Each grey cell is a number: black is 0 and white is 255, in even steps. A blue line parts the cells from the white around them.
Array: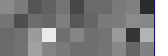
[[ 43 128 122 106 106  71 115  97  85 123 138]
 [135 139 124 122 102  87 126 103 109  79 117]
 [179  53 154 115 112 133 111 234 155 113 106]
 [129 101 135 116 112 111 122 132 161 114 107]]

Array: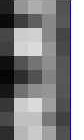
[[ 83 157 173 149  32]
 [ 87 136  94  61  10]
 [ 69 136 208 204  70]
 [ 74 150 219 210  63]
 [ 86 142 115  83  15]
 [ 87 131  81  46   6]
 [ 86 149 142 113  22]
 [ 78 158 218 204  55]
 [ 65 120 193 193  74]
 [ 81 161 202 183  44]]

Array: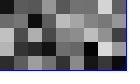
[[ 96 212 113 114  88 150  87  91  20]
 [150 120 132 165 187  93  14 118 108]
 [ 64 145 189 141 132  73 175  76 193]
 [153 218   4 103 110  18  40  52 181]
 [ 11  56  22 138  50 114 158  93  44]]

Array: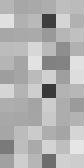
[[187 190 173 169 167 182]
 [177 213  62 185 177 224]
 [192 182 153 170 169 167]
 [177 142 186 215 189 188]
 [225 131 129 226 165 181]
 [221 159 208 187 165 158]
 [183 179  57 206 180 213]
 [155 173 205 164 172 174]
 [179 173 201 165 167 168]
 [213 165 174 203 188 166]
 [230 190 211 170 189 122]
 [205 208 109 182 206 161]]

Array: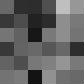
[[151 191  80  45  46 104]
 [121 142  44  34  77  56]
 [116 142 121  23  98 117]
 [ 45 104  87 105  99  56]
 [121 149 128 120  78  99]
 [105 111 145  19 122 115]]

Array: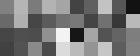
[[ 18  87 195  96  67 165 179 123 181 129]
 [185  56 113  68 120 113  91  70 176 105]
 [126 100  83 165  22 243 145  77  79  70]
 [129  93 198 148 186 219  75 138  82  65]]
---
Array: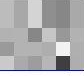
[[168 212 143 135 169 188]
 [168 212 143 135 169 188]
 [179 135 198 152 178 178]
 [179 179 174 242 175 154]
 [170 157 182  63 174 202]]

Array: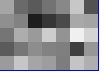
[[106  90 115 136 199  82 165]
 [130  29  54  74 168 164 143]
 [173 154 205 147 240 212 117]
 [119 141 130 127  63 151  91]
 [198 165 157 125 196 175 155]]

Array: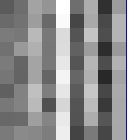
[[110 163 148 255 110 173  48 156  91]
 [114 157 105 250  70 169  73 180 106]
 [120 185 120 219  84 196  78 180 123]
 [153 176 119 220  97 157  45 153 113]
 [101 164 120 231  85 182  77 178 123]
 [100 164 101 244 102 176  40 163 118]
 [130 192 126 230  91 199  71 170  96]
 [131 186  80 214  84 188  57 168 120]
 [106 159 132 233  83 173  86 169 104]
 [138 136 125 238  68 122  70 168 122]]

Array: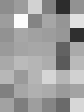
[[156 210 128  44 146 141]
 [252 132 166 149 225 157]
 [167 161 157 151  47 146]
 [164 167 166  98 170 154]
 [186 181 173  90 186 169]
 [154 181 213 182 209 183]
 [166 176 171 154 163 128]
 [126 158 133 106 215 162]]

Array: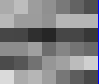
[[189 157 144 121  99  78 171]
 [156 156 146 182 181 181 184]
 [ 69  47  38  70  70  55  70]
 [141 160 109 133 116 105 141]
 [ 86 114 150 161 188 207  75]
 [171 182 158 119  93  72 218]]

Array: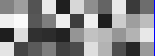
[[158  83 233  31 215 142 100 233  58 109 130]
 [250  87 126 239  61 240  30 204 158 189 239]
 [221  48  44  34 149 194 185 150 179 232  30]
 [ 68  90 125  64  75 222 179  78  38 154 228]]
